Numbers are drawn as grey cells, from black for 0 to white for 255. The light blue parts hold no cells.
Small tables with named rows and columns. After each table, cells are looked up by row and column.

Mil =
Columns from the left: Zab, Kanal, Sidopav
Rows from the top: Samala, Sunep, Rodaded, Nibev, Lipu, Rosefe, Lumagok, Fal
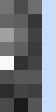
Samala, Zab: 116
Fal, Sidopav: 85
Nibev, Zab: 115
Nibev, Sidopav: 58
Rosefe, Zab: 80
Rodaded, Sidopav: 66
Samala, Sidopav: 110
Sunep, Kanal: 95
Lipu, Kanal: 50
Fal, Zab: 73
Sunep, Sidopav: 55
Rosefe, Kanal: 88
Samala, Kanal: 76
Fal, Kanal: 27
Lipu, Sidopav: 67
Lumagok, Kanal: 68
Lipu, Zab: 249
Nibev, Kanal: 95

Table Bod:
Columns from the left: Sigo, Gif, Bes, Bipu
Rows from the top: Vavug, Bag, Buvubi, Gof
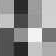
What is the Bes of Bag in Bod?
153
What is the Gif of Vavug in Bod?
43
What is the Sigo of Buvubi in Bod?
83
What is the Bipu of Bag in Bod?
208
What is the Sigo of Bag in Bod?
195
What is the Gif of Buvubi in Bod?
147
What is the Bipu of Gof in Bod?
172
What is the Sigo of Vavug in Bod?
163
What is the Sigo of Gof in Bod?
81
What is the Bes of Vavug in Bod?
157
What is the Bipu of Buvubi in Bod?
115
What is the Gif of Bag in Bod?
71
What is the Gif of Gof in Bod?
39
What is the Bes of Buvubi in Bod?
242
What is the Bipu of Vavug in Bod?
207

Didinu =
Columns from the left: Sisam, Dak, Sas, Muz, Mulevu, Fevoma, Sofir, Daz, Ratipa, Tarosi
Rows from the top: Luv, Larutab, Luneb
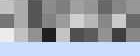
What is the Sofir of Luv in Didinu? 149
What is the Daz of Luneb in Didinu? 147
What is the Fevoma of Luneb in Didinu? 79
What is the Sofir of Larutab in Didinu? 183
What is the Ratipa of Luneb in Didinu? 63
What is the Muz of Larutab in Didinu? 131
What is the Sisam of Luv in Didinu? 194
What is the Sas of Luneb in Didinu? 145
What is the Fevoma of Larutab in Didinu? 208
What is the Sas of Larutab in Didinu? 86
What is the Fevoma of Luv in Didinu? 160
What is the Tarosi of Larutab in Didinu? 104

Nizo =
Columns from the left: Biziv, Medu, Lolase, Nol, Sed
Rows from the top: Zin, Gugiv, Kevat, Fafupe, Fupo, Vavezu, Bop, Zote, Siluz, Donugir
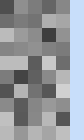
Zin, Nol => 101
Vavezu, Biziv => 124
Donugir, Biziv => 185
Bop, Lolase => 114
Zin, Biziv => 79
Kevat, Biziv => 187
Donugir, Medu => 151
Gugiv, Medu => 123
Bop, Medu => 180
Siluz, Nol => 184
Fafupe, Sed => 123
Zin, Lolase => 124
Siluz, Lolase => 136
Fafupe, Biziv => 132
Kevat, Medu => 155
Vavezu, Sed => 183
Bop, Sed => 208
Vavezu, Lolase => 96
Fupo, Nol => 200
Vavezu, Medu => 68

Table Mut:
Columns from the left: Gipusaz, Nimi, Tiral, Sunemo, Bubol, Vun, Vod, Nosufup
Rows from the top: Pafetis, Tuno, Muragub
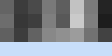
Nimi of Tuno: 55
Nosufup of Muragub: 66
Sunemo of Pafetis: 121
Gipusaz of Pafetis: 100
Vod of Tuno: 127
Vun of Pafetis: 194
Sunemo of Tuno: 127
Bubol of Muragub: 144
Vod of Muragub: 114
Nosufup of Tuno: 29
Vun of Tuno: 202
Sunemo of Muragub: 136
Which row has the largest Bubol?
Muragub

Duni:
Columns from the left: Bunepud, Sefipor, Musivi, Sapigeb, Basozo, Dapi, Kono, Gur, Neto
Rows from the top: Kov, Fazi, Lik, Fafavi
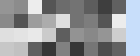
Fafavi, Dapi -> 54
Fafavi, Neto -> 98
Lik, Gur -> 149
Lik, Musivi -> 233
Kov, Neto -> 96
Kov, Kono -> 93
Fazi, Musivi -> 157
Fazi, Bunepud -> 138
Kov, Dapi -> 115
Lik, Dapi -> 147
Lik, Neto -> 206
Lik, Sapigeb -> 203
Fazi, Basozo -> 223
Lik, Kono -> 136
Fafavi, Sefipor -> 193
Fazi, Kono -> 125
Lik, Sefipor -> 227
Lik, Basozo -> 94
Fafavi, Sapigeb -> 55
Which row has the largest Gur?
Lik

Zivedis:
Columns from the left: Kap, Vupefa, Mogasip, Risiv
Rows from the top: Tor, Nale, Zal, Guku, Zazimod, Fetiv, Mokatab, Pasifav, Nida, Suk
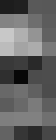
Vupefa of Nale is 135
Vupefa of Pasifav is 105
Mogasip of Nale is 110
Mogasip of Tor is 89
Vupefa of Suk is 54
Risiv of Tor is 88
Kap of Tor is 29
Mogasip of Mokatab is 96
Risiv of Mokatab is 76
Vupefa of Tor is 32
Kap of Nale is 131
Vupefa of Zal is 176
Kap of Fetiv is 47
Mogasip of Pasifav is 123
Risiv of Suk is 71
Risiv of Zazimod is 77
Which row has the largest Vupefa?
Zal

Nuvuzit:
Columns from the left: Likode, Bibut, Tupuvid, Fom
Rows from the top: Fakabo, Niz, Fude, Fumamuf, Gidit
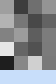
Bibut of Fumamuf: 101
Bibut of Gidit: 135
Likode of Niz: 179
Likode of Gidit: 30
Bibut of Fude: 156
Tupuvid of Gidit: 208

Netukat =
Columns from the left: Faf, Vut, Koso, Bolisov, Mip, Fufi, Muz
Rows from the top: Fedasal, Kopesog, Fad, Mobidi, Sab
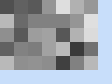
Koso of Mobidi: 125
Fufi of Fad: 178
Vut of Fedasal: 97
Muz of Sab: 184
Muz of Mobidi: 113
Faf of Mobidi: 97
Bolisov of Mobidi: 162
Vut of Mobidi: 130
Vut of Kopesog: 106
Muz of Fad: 219
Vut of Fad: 89

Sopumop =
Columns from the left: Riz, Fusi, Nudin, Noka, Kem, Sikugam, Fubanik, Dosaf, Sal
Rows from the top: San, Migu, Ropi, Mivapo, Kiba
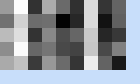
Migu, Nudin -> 108
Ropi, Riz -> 187
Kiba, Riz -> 170
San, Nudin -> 50
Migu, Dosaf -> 18
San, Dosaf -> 53
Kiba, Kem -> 107
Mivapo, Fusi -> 251
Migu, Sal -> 96
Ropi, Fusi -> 222
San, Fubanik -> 218
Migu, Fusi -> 209
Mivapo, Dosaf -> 73
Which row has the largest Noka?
San

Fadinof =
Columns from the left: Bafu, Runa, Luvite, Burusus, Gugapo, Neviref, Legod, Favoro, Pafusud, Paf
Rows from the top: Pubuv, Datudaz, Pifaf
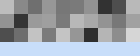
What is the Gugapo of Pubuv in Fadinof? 119
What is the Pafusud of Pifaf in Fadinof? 141
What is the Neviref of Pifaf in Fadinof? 150
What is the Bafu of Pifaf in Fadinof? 78
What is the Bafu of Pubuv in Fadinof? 189
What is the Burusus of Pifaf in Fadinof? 123
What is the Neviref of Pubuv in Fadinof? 122
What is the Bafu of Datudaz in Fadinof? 147
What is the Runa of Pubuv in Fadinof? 137
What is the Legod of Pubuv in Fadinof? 146
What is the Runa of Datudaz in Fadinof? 52
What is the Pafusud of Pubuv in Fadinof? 78
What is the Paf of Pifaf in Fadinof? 214
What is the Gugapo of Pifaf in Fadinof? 196

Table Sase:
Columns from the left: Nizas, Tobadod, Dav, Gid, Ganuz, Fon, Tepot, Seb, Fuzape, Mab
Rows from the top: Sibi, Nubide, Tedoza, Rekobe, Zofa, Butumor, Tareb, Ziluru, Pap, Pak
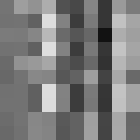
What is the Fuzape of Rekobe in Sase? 195
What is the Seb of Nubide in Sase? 54
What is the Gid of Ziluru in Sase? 220
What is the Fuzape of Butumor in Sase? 168
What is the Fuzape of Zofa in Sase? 182
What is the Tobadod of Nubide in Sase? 115
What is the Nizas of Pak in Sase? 105
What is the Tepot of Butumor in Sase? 158
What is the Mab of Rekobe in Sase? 165
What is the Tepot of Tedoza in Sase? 103
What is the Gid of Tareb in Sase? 221
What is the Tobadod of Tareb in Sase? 114
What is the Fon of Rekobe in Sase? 60
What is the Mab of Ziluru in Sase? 164
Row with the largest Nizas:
Tedoza

